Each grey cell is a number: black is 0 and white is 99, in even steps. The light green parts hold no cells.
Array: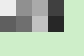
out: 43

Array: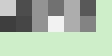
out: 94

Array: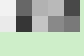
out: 76

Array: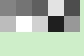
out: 81

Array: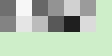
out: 34

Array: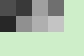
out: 56

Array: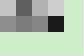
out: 48

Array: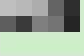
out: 49
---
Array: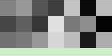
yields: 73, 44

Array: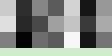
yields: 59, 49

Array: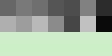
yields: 17, 68

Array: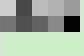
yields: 60, 45

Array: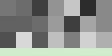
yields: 53, 31

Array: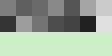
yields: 79, 20
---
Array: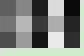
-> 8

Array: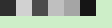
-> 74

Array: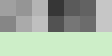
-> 46

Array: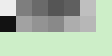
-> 53

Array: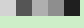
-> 68

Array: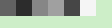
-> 62
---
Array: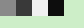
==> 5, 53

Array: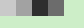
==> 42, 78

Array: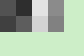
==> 54, 25

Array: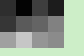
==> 11, 62

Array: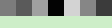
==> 23, 48

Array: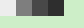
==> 18, 92

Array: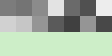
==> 92, 81

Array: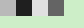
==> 39, 72

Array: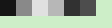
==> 30, 8
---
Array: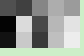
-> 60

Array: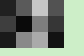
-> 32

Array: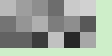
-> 81

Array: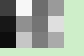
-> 60

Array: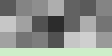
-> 51

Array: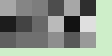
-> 18
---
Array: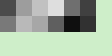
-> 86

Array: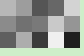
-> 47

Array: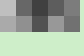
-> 25

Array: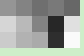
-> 51

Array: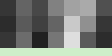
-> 78

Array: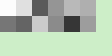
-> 58

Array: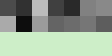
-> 16

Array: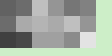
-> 66

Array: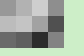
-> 76

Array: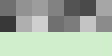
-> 32
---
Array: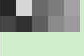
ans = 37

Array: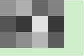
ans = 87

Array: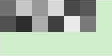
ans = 67

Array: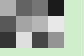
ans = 71

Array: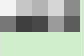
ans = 28

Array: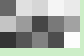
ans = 27

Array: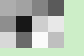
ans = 80

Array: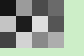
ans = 86

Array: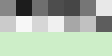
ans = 83

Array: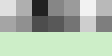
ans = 30
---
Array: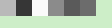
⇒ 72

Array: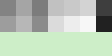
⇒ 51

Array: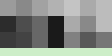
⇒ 60

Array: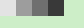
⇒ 88

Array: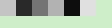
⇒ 76

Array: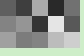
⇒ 37
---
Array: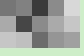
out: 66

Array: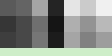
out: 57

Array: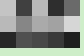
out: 63

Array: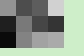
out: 27

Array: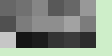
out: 63

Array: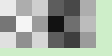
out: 43
